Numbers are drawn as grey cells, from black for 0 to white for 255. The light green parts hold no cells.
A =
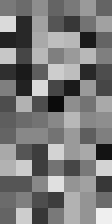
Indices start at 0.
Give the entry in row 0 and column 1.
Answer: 107
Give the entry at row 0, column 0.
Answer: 120
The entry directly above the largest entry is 107
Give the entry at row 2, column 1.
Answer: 40
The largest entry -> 239
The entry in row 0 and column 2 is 141
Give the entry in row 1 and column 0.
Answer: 218
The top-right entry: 99
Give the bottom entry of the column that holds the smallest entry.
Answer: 120
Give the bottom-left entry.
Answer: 99
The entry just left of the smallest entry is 77
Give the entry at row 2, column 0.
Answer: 33
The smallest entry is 11
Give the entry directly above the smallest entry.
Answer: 69
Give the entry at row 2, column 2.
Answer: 169
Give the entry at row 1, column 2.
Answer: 161

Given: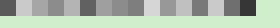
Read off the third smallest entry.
97
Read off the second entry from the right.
112
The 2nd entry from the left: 201
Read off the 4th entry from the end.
120
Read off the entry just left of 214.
126
